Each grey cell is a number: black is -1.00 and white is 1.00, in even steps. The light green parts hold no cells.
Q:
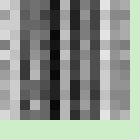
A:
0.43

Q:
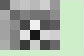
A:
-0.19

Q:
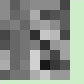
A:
0.19

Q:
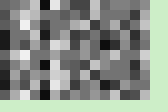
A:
0.45

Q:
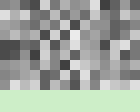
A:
0.74

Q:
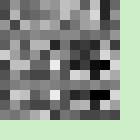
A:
-0.45
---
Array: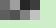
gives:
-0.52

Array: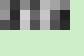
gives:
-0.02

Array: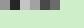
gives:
-0.16

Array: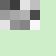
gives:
0.50

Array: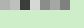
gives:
0.00

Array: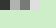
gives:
0.75
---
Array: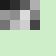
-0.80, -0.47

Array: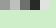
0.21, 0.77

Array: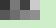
-0.60, 0.12

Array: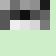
0.39, -0.05

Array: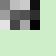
-0.04, -0.97

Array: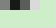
0.00, 0.71
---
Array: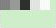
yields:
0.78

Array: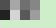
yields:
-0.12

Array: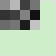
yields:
-0.51

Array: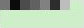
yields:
-0.65

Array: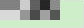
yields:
-0.70

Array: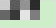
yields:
0.15

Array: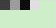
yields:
-0.90

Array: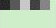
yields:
-0.49

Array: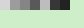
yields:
-0.57

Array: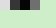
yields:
-0.96
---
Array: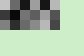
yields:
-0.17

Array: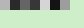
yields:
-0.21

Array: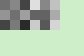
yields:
-0.67

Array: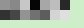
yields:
0.15

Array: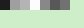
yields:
0.41

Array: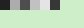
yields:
-0.39

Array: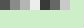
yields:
0.42
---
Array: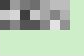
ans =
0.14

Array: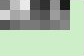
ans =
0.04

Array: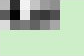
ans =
0.30

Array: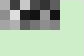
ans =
0.02

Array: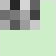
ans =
0.58

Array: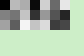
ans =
-0.44

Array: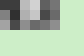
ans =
0.11

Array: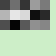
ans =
0.05
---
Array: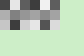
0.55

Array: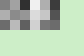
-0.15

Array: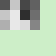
0.37

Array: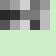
-0.34

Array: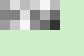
0.22

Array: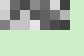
0.00
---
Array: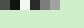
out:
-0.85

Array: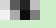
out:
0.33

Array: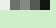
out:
-0.13

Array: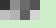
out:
0.40

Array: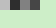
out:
-0.64

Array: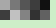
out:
0.51

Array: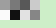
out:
-0.87

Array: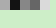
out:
-0.85
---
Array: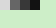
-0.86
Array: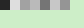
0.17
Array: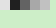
0.51
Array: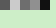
-0.87
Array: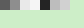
0.64
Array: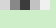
0.88
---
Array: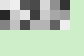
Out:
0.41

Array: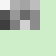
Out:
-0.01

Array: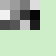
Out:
-0.33

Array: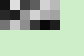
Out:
-0.60

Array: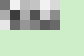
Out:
0.00

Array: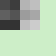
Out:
-0.60

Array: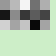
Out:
0.54

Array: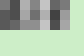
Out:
0.54

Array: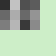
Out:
0.43
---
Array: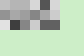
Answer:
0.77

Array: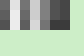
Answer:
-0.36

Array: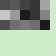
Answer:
-0.39

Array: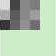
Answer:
-0.57

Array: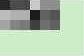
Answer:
0.29

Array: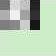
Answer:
-0.01

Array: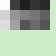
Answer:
0.73

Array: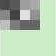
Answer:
0.50

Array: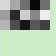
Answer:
0.41

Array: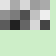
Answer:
-0.29
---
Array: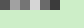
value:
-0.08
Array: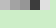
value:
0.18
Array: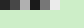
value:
0.38
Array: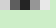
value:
-0.72
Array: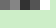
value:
-0.61
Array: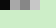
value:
0.06
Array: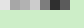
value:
0.40
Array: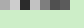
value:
-0.66
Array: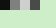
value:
0.62
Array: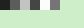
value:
0.53
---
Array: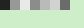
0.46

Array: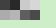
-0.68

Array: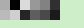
0.19

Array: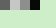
0.55

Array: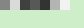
-0.60

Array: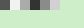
-0.60

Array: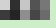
0.55

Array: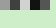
0.65
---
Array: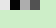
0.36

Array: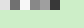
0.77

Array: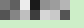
0.68

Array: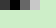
-0.19

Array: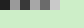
0.31

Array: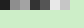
0.55

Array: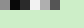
0.37

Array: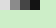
0.09
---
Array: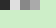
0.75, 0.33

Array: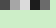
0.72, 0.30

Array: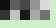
0.70, 0.52

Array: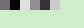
0.76, 0.59

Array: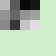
0.73, 0.54

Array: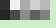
0.89, 0.63
